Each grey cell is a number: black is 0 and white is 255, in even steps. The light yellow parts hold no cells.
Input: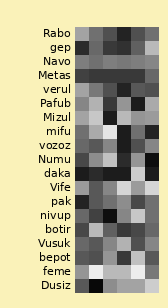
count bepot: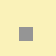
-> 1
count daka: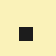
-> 4
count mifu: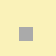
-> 1
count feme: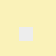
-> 2
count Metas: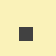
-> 1
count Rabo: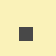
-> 0
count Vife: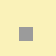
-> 2

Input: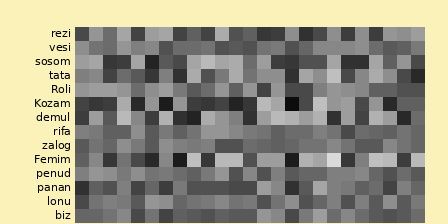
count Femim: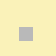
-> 4
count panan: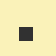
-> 2
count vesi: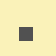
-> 4

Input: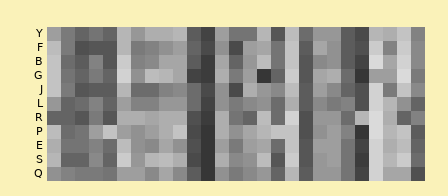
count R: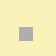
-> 6
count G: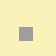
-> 3
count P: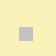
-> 5

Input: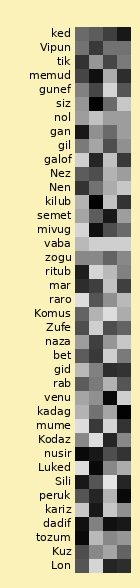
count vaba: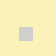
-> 3
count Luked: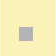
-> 0
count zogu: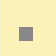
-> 3
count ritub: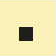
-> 1
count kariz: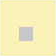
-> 2
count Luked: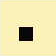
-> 1
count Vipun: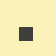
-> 0

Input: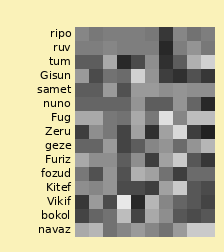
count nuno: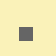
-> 5
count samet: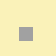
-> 0
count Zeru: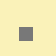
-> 1
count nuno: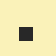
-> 1
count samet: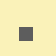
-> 2
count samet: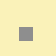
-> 3

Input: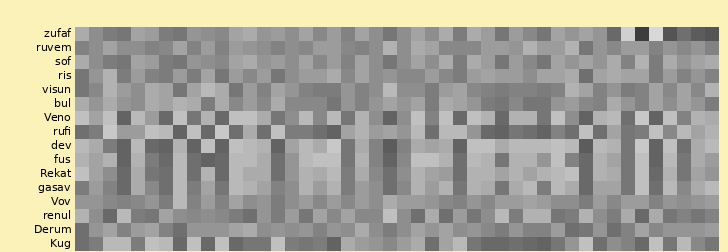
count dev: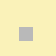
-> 10
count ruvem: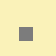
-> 0
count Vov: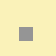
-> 8
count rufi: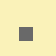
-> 2
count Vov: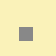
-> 7
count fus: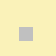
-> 6

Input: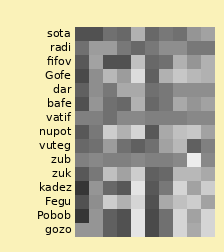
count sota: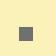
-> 2
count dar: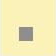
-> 4
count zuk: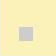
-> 1
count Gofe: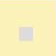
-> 1
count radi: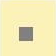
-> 0
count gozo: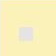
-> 1

